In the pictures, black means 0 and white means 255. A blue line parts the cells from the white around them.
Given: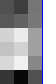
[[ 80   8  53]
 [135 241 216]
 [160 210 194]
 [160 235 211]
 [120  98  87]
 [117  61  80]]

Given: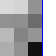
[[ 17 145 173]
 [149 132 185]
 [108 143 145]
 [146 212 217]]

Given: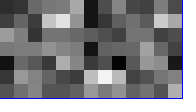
[[176  83 114  98 146 123 152  97  84  85 133 112  83]
 [129 117  82  66 185 243 190  60  72 100 131 152  54]
 [ 24 141 151  88   4  79  58 134 173  57  88 105  18]
 [ 66 103 162 104 102  98  19 125 133 146 125 124 121]
 [ 78  65 116 116  65  79  93 104 116 116  51 127 156]
 [169 204  91 112  95  54  20 148 226 196  60 100  62]
 [ 75 125  65  71 133  77  19 169 123 120 105  52  46]]

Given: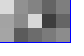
[[140 123 108  91 165]
 [101  62 216 139 163]
 [126 100 131 145 218]]

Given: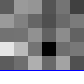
[[ 80 163 105 175 110  92]
 [120 110   2 116 186 229]
 [ 98 140  98 145 115 114]
 [123 106  79 102 129 154]
 [ 64 116  84 149 154  92]]

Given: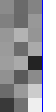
[[239 114  57]
 [204 154 107]
 [139  90 145]
 [ 35 170 158]
 [170 108 155]
 [149 179 151]
 [152 105 128]
 [131 106 139]]

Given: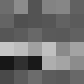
[[104  89  92 108  91  73]
 [140 164 174  25  48  23]
 [163 138 192 161 188 198]
 [ 97  89  90 104  92  86]
 [ 91  98  86  83  80 100]
 [ 97 134 131  83 140 109]]

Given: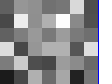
[[118  34 167 107 176  71  27]
 [105 139 156  71  78 203 124]
 [223  85 177 177 150  72 220]
 [111 122 156 121 153 126  97]
 [ 80 137 253 176 143 237  72]
 [ 78 217 118 113 144 150  96]]
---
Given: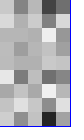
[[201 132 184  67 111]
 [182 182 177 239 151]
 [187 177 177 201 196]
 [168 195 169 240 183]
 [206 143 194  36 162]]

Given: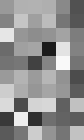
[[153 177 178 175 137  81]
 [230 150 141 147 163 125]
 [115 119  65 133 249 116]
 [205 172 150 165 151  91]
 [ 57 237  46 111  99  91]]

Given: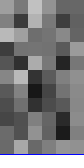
[[158 121 193 147 102 103]
 [185 160 110 116 137 100]
 [ 85  48 172 120  36 119]
 [ 89 130  23  69 115 138]
 [ 70  80 128 101  42 140]
 [106 168 105 127 149 145]]

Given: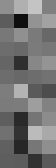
[[143 176 196 128]
 [120 144 122 104]
 [101  47 135 148]
 [125 179  90  77]
 [ 94  42 117 140]
 [ 96  39 119 143]]

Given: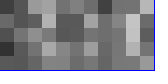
[[ 63  85 154 162 114 128 109  65 114 115 183]
 [ 80 116 143 122  87  90 116 110 117 194  93]
 [ 89  87 101 131 130 108 119 101 120 121 153]]

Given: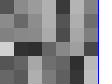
[[ 84 139 155 176  58 180 131]
 [129 136 138 170  76 167 127]
 [ 85 100 167 111 101  47 184]]

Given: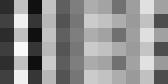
[[ 44 192  16 194  95 126 173 163 113 158 224 161]
 [ 44 192  16 194  96 126 173 162 112 159 223 161]
 [ 46 192  15 203  93 126 171 163 113 162 225 154]]
